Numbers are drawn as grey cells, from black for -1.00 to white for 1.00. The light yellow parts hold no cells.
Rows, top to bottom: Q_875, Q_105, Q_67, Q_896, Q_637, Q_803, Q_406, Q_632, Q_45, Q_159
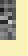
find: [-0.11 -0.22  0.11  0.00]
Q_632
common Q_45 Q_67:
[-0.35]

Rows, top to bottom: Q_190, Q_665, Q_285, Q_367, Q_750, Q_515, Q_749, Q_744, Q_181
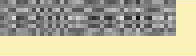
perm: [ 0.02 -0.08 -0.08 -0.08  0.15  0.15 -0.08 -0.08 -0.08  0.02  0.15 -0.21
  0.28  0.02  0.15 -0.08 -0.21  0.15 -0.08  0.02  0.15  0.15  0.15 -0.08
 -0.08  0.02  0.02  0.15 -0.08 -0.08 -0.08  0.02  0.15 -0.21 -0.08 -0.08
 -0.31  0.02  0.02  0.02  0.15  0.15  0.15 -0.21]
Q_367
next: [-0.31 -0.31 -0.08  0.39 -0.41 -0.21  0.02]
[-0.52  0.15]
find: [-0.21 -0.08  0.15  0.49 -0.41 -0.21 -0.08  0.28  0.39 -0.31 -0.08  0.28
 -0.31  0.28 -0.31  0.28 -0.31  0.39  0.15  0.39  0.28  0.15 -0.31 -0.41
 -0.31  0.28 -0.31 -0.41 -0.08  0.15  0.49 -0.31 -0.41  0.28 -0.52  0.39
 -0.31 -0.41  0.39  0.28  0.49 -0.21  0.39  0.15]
Q_749
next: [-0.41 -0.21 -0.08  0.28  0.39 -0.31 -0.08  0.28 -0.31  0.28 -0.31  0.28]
[-0.31  0.39]
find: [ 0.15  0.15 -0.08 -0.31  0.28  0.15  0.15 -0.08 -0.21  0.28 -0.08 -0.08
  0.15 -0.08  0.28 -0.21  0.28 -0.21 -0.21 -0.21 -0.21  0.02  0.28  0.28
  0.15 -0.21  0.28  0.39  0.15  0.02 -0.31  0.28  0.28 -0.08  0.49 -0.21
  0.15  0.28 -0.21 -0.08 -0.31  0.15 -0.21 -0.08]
Q_744

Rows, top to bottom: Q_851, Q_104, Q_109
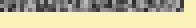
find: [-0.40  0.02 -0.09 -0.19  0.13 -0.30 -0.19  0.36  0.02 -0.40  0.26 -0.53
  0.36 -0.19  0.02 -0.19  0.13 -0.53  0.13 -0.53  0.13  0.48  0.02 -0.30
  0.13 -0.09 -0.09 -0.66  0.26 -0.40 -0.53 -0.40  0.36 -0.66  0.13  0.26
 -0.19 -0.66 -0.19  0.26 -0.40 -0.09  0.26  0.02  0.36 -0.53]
Q_851
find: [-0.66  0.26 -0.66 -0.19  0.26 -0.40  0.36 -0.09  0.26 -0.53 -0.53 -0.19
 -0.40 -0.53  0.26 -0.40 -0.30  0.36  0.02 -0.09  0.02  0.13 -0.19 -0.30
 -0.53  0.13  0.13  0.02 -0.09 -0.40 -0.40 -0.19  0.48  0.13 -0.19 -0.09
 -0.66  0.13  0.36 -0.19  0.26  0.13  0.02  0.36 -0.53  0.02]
Q_109
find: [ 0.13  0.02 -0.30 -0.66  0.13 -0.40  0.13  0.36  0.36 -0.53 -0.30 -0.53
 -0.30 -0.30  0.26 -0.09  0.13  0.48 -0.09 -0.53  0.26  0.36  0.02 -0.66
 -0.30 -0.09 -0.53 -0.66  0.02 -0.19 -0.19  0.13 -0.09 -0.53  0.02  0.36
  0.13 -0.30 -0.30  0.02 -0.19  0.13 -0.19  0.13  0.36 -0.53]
Q_104
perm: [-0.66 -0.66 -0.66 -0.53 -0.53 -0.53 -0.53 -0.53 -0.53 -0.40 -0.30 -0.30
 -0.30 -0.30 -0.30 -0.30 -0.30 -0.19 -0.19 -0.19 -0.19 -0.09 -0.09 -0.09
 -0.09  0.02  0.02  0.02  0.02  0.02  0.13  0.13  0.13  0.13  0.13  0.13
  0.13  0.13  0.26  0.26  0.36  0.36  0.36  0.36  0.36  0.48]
Q_104

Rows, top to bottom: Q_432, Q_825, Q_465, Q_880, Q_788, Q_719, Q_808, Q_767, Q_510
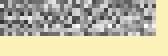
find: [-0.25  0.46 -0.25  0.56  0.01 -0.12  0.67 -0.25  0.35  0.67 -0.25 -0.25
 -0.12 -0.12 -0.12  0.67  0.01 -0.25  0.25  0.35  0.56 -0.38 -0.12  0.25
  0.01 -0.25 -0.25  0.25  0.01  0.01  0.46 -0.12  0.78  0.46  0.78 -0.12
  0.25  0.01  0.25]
Q_510
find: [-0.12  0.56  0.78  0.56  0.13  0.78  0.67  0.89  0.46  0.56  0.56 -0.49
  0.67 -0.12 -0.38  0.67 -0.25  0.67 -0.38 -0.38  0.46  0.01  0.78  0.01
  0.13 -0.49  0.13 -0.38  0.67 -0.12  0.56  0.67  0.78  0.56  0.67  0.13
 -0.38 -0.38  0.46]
Q_788
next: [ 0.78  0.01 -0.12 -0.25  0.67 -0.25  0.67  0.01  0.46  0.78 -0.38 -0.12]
[0.01 0.56]
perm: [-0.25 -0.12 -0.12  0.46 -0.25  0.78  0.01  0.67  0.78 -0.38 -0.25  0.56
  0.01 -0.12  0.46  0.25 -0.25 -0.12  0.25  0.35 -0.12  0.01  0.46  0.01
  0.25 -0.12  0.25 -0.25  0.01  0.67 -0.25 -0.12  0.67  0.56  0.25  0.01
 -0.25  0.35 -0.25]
Q_510
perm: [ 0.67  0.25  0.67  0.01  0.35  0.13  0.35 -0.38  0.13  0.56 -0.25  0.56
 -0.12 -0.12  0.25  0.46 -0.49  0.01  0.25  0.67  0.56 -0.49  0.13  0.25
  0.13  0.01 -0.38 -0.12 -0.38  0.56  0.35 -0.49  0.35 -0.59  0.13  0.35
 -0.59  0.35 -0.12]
Q_880

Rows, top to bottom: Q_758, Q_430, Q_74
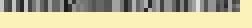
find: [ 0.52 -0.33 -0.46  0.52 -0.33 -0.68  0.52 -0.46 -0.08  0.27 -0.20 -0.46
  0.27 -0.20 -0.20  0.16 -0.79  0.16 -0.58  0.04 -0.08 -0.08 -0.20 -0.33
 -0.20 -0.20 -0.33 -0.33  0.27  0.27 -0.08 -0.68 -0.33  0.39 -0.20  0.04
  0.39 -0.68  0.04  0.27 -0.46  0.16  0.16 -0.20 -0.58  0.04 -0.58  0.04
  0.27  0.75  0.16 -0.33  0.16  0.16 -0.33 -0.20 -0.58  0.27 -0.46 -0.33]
Q_758
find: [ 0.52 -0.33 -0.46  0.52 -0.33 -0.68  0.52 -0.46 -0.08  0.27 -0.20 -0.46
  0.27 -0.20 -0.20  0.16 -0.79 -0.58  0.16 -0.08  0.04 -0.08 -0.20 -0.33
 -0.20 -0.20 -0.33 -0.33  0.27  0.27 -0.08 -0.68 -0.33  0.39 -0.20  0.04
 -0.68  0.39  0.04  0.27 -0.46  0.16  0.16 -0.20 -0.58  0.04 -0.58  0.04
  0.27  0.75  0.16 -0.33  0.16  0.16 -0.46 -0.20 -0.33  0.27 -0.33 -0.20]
Q_74
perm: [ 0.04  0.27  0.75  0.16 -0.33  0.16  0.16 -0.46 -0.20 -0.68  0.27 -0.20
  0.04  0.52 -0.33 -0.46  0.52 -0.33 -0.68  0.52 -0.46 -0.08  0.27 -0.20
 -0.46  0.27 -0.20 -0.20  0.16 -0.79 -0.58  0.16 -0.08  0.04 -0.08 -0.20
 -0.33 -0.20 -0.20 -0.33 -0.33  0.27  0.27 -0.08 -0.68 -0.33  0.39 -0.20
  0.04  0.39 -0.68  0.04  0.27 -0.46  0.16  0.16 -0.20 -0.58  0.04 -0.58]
Q_430

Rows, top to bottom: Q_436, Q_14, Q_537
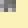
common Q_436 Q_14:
[-0.10]
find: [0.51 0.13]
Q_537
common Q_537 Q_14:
[0.13]
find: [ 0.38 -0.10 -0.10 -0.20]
Q_436
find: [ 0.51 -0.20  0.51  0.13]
Q_537
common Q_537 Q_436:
[-0.20]

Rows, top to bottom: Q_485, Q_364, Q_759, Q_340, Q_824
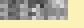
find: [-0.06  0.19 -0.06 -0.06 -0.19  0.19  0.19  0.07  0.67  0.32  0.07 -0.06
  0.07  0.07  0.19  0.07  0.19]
Q_759
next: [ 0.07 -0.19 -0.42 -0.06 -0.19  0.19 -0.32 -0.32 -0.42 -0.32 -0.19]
[0.19 0.43]

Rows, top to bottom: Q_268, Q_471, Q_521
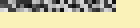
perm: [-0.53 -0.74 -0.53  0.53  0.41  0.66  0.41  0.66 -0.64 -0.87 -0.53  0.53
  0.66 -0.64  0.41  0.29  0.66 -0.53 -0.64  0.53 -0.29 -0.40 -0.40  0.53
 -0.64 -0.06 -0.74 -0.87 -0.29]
Q_471
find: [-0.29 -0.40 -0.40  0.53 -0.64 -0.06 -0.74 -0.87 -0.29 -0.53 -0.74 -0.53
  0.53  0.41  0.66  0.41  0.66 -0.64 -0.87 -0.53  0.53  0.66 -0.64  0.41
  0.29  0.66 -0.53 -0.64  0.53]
Q_471
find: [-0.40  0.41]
Q_268

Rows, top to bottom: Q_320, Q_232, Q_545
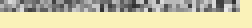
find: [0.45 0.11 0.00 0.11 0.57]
Q_232
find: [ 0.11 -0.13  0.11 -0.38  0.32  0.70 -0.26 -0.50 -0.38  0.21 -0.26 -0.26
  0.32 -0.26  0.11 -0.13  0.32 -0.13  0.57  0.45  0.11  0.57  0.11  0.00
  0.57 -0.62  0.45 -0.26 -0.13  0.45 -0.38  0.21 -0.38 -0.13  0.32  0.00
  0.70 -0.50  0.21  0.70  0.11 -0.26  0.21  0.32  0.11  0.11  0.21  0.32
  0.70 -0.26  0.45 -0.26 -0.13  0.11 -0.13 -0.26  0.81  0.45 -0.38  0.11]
Q_545
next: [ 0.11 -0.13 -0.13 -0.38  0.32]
[-0.26  0.00]
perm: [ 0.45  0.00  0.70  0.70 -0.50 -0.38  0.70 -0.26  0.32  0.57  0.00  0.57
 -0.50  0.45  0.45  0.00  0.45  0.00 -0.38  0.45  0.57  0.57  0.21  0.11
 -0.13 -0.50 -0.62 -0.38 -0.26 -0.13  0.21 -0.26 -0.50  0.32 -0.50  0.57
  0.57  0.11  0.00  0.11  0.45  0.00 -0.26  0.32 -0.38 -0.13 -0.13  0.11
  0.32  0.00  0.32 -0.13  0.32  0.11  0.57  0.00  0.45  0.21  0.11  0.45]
Q_232

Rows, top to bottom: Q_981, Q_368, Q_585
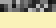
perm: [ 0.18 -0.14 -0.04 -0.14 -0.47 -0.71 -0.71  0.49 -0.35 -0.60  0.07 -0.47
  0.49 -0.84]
Q_585
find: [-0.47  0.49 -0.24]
Q_981
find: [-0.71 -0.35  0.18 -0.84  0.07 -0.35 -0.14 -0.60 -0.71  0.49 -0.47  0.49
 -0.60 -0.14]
Q_368
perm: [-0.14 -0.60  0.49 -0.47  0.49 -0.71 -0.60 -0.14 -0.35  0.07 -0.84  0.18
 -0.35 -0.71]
Q_368
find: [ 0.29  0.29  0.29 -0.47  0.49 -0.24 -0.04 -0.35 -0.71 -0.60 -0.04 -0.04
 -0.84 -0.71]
Q_981
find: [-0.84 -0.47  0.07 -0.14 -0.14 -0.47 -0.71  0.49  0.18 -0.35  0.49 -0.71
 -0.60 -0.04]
Q_585
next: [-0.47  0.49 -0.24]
[-0.04 -0.35]

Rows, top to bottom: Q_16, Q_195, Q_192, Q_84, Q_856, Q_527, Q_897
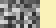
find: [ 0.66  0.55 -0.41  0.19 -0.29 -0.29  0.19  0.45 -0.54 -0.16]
Q_527
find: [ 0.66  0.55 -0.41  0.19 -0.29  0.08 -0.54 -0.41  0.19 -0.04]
Q_195
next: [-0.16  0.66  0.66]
[0.08 0.08]
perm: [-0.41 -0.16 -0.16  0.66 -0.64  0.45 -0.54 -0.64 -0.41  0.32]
Q_856
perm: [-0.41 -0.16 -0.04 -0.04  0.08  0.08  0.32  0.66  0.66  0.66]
Q_192

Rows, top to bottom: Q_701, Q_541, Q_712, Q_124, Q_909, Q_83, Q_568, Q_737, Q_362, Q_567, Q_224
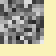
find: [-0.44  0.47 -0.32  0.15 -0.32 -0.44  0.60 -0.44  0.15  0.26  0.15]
Q_541
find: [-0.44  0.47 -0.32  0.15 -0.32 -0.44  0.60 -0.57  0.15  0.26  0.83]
Q_224
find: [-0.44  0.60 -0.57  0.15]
Q_224
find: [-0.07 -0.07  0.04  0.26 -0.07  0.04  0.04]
Q_124

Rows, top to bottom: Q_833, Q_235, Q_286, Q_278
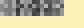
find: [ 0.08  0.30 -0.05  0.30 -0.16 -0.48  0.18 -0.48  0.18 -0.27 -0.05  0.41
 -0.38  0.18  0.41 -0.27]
Q_235
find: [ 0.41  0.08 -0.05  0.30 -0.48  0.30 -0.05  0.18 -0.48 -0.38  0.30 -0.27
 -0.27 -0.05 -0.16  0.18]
Q_278
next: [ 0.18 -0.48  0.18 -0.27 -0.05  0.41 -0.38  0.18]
[ 0.41 -0.27]
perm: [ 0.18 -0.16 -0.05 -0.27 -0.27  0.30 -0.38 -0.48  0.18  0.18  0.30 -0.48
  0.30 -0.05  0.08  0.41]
Q_833
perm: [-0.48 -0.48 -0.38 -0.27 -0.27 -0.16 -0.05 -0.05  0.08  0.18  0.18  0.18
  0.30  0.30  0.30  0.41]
Q_833
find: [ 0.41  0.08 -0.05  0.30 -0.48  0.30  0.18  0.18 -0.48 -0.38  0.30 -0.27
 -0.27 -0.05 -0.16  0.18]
Q_833

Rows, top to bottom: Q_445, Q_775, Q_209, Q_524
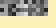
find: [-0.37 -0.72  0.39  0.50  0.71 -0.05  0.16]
Q_775
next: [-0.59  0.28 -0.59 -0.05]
[-0.47  0.06]
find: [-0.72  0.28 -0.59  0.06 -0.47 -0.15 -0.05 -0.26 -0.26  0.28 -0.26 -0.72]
Q_209

